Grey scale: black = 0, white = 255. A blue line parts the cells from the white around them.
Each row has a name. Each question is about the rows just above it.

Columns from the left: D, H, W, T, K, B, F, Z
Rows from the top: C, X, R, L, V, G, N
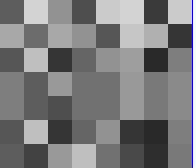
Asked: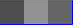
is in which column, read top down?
T
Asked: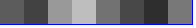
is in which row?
N
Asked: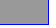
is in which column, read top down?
B
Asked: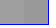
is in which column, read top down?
B
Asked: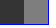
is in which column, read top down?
Z
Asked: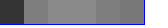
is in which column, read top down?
Z

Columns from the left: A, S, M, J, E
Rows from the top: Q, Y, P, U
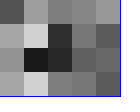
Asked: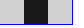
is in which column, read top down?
S
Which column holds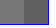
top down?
J
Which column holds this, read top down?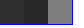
M
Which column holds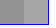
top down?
A

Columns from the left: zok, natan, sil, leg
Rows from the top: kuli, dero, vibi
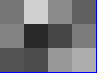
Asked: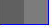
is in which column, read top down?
leg
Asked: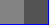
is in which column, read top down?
zok
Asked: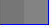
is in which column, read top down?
zok
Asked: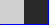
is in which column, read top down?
natan
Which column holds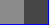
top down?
sil
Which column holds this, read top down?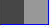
sil

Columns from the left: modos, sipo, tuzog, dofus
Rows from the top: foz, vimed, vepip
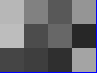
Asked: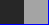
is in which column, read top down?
dofus
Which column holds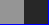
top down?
dofus
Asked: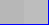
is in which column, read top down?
modos

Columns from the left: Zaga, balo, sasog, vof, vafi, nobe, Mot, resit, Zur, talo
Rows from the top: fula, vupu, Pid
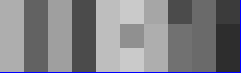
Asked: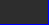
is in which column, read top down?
talo
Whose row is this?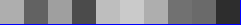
Pid

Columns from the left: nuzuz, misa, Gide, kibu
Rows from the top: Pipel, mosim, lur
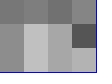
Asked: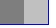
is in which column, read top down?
misa
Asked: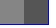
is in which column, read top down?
kibu
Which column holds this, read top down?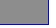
nuzuz
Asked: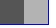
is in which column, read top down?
kibu
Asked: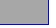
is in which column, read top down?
Gide

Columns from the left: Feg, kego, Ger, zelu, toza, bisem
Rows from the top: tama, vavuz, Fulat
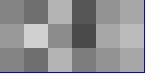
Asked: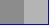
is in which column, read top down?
Ger
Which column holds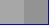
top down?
toza
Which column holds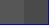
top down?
zelu
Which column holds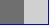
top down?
kego

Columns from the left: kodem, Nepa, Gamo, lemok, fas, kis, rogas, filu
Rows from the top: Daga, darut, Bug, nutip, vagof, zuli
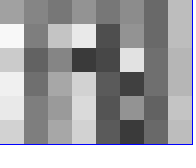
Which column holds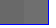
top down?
rogas
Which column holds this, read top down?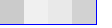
kodem
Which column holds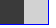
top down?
lemok
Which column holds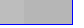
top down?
filu
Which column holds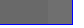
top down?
rogas
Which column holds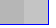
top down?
filu
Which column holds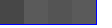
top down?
fas

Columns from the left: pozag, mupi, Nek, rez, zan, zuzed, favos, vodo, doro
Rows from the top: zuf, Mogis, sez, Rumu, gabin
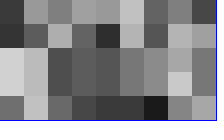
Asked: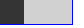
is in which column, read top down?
pozag
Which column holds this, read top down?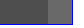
Nek
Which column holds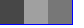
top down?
doro
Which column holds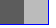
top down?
mupi
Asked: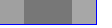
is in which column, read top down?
doro
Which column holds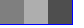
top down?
Nek
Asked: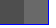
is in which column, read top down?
Nek

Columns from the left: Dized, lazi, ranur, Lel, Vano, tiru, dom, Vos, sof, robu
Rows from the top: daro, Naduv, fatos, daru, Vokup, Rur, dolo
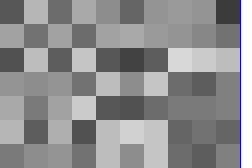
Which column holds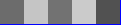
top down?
Lel
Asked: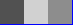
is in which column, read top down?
tiru

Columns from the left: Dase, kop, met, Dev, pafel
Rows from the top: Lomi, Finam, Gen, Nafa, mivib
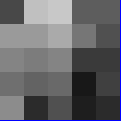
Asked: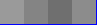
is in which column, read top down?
Dase
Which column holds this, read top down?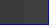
pafel
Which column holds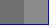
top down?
Dase
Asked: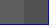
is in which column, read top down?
pafel
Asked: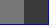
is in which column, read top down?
Dev
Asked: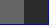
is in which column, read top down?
kop

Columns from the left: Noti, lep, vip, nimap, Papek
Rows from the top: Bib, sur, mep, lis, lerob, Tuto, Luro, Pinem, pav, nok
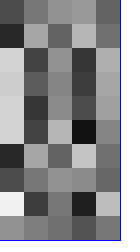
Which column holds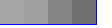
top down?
Papek
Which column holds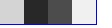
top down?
Noti
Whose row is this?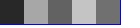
Luro
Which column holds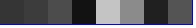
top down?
nimap

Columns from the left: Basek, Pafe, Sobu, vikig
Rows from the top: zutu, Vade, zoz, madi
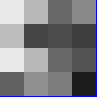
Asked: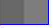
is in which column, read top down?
Sobu
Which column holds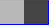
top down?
Pafe
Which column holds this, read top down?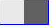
Basek
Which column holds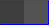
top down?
vikig
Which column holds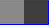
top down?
vikig

